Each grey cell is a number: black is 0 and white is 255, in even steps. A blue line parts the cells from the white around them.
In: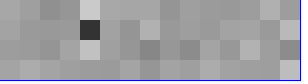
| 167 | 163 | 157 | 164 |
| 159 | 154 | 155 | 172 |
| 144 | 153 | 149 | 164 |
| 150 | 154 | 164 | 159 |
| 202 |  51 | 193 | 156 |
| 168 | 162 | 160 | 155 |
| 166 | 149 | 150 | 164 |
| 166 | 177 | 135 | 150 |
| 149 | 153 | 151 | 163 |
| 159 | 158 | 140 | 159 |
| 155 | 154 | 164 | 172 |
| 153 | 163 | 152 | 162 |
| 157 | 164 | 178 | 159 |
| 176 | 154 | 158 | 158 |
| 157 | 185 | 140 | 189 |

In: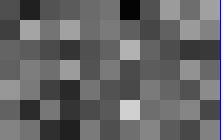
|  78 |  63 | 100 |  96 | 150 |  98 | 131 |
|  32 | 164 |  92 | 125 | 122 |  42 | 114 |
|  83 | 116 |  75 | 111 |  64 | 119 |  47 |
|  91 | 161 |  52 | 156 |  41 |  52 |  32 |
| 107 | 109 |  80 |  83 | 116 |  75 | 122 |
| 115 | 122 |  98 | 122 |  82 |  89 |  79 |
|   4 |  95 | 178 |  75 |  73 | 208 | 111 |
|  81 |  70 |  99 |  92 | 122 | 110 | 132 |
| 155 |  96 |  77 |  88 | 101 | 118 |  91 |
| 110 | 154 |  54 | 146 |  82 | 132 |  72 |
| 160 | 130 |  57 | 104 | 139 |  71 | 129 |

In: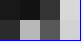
|  24 |  43 |
|  18 | 184 |
|  51 |  87 |
| 216 | 210 |

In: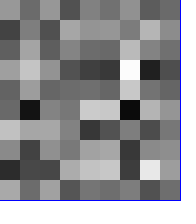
| 152 |  67 |  95 | 159 |  99 | 105 | 193 | 138 |  44 | 169 |
| 107 | 126 | 164 | 196 | 157 |  19 | 166 |  66 |  72 | 108 |
| 151 |  80 |  94 | 147 | 102 | 131 | 167 | 144 |  71 | 161 |
|  81 | 166 | 132 |  82 | 108 | 119 | 130 | 121 | 172 |  85 |
| 129 | 148 | 108 |  64 | 111 | 203 |  55 | 162 | 194 | 117 |
| 113 | 150 | 105 |  57 | 102 | 200 |  82 | 167 | 199 | 110 |
| 145 | 124 | 186 | 252 | 200 |  11 | 126 |  56 |  61 | 125 |
|  92 | 181 | 131 |  32 | 115 | 180 |  76 | 138 | 232 |  81 |
| 106 | 140 | 112 |  78 | 101 | 149 | 119 | 142 | 157 | 110 |

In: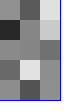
| 145 |  40 | 138 | 105 | 141 |
|  90 | 134 | 133 | 226 |  83 |
| 224 | 202 | 113 | 142 | 143 |

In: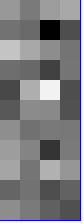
| 152 | 114 | 196 | 110 |  72 |  88 | 142 | 157 | 165 | 101 | 141 |
| 122 | 106 | 168 | 104 | 174 | 139 | 113 | 132 | 117 | 114 | 122 |
| 157 |   1 | 141 |  65 | 242 | 137 | 121 |  52 | 177 |  78 |  96 |
| 168 |  78 | 116 | 117 |  78 |  81 | 120 | 122 | 150 |  98 |  80 |

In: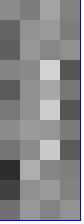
| 139 | 101 |  95 | 132 |  90 | 120 | 140 | 116 |  45 |  65 | 113 |
| 125 | 145 | 150 | 138 | 144 | 143 | 154 | 139 | 173 | 144 | 151 |
| 163 | 154 | 135 | 209 | 167 | 204 | 149 | 201 | 134 | 154 | 131 |
| 129 | 125 | 143 |  85 | 118 |  85 | 123 |  91 | 127 | 130 | 146 |
